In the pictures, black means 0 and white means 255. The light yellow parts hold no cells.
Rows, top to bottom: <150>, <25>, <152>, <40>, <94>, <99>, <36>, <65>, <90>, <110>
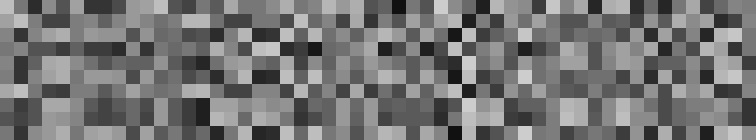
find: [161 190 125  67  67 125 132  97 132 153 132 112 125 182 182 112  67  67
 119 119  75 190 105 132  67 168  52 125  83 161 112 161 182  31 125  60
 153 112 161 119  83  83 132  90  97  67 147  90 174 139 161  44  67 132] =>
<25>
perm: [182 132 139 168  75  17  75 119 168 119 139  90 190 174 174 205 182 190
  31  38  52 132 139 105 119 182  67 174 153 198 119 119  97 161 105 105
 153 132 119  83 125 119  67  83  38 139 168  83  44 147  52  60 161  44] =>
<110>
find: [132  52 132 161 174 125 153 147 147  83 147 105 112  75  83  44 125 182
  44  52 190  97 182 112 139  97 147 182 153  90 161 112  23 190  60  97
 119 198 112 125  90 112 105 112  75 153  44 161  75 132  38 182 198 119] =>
<152>

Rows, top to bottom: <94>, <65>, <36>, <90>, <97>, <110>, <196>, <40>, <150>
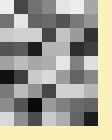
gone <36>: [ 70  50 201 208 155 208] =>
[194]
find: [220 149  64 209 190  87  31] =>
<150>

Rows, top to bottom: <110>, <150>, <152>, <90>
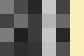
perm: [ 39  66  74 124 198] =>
<110>
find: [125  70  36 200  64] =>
<110>
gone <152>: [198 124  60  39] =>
[31]
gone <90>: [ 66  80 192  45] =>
[52]

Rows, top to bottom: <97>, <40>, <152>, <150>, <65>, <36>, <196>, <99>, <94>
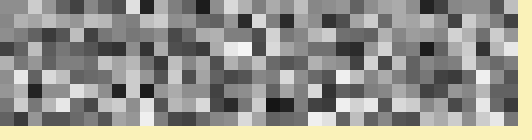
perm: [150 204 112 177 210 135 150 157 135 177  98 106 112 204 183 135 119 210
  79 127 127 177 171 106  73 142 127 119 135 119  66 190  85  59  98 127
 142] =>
<152>
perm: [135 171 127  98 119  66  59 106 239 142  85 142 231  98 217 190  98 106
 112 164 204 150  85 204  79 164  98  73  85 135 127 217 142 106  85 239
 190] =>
<36>
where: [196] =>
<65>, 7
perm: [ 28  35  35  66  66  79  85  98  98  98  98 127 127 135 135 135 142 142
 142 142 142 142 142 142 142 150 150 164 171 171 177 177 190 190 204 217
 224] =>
<97>
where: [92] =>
<150>, 3
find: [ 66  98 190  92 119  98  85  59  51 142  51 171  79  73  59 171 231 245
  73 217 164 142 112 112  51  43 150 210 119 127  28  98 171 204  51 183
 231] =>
<150>
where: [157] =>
<152>, 29

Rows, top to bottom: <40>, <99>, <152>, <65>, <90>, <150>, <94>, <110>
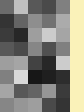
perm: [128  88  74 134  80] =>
<65>
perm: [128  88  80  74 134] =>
<65>
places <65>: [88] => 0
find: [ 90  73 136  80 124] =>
<65>
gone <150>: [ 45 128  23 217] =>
[31]
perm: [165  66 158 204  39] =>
<90>
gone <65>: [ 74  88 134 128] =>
[80]

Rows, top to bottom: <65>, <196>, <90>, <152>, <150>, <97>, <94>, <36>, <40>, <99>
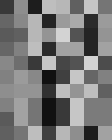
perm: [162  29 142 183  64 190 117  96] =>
<99>
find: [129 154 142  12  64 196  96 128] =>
<97>
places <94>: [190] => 4 6

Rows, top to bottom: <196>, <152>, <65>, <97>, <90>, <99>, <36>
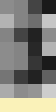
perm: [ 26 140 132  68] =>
<196>
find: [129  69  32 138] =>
<65>

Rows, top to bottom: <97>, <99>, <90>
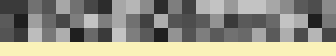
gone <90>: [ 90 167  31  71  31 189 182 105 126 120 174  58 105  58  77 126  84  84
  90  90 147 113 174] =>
[195]
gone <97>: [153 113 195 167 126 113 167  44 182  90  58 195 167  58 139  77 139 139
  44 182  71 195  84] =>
[65]
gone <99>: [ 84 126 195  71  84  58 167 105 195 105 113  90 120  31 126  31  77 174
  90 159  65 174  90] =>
[147]
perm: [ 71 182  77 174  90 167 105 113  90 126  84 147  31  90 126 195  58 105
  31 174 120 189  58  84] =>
<90>
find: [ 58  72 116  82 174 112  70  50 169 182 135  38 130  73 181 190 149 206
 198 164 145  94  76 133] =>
<97>
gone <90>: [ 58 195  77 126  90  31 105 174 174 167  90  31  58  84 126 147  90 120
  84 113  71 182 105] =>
[189]
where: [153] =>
<97>, 16

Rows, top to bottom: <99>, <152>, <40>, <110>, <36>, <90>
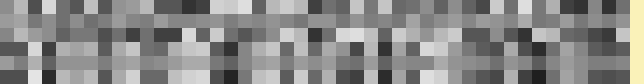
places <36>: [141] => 11 22 28 33 41
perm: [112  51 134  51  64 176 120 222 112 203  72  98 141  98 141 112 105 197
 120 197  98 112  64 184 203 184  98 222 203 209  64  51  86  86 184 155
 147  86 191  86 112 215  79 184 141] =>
<99>
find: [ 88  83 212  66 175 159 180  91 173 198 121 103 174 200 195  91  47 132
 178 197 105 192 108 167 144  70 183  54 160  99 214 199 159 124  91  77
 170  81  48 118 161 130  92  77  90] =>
<110>
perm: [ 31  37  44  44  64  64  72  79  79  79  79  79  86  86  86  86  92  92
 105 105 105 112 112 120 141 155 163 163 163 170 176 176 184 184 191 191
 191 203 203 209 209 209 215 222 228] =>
<90>
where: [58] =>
<40>, 43
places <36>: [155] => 0 8 12 18 21 23 26 40

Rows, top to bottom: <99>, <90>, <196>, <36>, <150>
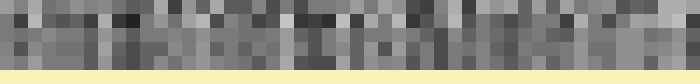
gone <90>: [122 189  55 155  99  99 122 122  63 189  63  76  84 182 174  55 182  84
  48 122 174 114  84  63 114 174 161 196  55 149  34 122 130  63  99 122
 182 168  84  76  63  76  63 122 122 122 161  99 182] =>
[69]
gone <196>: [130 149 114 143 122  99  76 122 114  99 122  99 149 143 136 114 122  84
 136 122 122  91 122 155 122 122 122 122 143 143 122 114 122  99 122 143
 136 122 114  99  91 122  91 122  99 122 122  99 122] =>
[107]
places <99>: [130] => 1 6 18 24 31

